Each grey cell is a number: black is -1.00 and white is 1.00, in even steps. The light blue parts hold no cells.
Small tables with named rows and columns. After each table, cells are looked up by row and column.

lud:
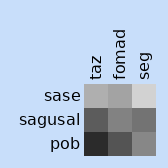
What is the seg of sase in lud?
0.65
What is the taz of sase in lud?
0.37
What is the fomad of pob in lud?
-0.34
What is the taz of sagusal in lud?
-0.28
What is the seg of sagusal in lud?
-0.10
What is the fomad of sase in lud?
0.28
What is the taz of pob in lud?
-0.66
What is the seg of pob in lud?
0.06

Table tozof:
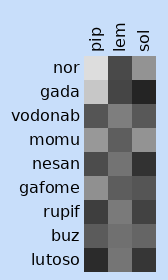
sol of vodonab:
-0.31
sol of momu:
0.15
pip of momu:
0.19
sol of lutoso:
-0.58
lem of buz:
-0.12
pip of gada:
0.56
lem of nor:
-0.43
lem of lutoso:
-0.08
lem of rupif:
-0.04
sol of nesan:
-0.61
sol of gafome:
-0.33
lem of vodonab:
-0.01
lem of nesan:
-0.10
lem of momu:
-0.26
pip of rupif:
-0.51
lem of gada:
-0.46
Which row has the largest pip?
nor

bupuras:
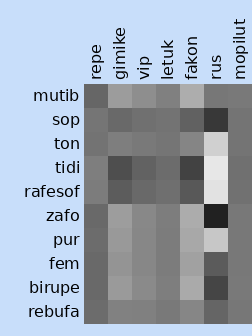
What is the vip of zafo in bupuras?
0.07
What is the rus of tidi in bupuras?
0.81
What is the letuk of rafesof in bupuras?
-0.13
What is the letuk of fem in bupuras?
-0.03
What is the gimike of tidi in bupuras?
-0.39
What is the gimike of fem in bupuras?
0.16
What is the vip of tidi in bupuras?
-0.23
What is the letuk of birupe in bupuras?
-0.01
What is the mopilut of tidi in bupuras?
-0.12
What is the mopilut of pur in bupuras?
-0.06
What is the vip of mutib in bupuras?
0.11
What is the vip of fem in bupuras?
0.06
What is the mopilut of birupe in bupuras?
-0.05
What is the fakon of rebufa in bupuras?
0.05
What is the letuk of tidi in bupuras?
-0.15
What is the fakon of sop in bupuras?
-0.24
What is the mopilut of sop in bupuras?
-0.09

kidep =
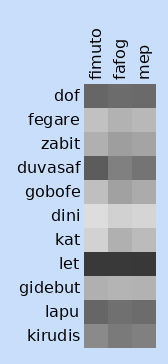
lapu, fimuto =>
-0.20
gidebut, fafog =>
0.41
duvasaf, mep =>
-0.09
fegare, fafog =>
0.40
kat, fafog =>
0.38
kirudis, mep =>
0.00
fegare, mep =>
0.44
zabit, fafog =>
0.24
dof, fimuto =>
-0.20
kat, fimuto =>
0.65
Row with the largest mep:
dini

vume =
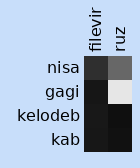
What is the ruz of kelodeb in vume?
-0.88
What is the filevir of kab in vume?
-0.82
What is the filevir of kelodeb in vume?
-0.81
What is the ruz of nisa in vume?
-0.19
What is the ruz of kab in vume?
-0.87
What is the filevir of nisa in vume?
-0.63
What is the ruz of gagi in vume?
0.80
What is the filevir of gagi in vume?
-0.83

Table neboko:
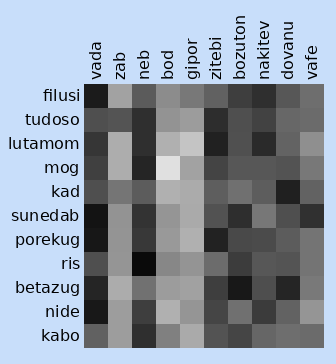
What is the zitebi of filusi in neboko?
-0.24
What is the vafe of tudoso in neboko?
-0.16
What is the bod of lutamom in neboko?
0.38
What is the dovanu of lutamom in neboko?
-0.22
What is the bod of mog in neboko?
0.76
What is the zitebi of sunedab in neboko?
-0.36
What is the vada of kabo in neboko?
-0.24
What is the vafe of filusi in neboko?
-0.14
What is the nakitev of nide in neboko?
-0.54
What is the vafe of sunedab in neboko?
-0.62
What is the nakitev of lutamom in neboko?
-0.67
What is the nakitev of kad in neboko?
-0.27
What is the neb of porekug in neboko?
-0.56
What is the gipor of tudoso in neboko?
0.22

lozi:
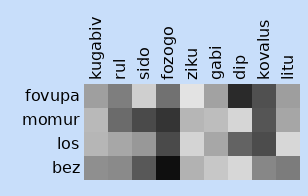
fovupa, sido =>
0.62
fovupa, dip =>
-0.67
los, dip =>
-0.22
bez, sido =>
-0.31
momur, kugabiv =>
0.45
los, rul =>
0.31
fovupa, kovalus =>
-0.37
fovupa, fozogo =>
-0.11
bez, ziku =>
0.40
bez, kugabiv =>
0.12
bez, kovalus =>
0.06
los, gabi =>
0.31
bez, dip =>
0.69
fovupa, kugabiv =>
0.25
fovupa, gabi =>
0.27
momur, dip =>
0.68
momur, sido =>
-0.42
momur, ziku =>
0.43
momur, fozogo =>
-0.59

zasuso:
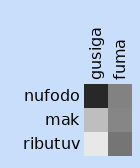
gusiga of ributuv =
0.82
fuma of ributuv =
-0.08
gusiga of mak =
0.49
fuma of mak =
0.05
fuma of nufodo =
0.02
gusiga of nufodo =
-0.69
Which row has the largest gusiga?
ributuv

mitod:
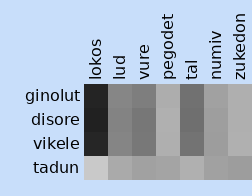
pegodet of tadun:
0.29
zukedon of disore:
0.37
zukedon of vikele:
0.38
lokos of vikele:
-0.70
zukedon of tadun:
0.23
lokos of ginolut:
-0.72
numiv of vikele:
0.23
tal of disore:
-0.13
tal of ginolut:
-0.11
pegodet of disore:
0.38
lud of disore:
0.03
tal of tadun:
0.38
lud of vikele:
0.04
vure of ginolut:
-0.01
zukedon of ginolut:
0.37
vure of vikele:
-0.06
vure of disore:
-0.07

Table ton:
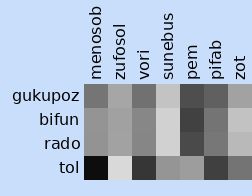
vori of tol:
-0.58
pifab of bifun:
-0.09
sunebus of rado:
0.64
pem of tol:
0.23
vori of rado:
0.05
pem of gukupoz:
-0.39
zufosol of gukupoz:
0.30
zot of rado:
0.45
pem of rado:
-0.42
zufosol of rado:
0.27
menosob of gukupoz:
-0.08
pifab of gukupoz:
-0.25
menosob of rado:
0.15
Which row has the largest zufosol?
tol

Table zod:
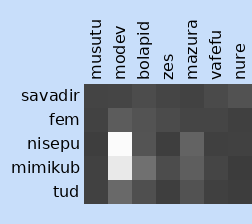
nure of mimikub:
-0.53
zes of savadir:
-0.46
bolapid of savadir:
-0.40
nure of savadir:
-0.36
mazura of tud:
-0.36
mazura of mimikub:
-0.26
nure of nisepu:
-0.49
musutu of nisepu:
-0.51
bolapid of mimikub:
-0.12
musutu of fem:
-0.48
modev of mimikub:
0.83
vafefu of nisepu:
-0.50
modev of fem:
-0.28
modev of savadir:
-0.46
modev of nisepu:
0.97
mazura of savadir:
-0.48
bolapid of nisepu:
-0.34
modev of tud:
-0.18
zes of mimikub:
-0.40
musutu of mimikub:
-0.49
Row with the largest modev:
nisepu

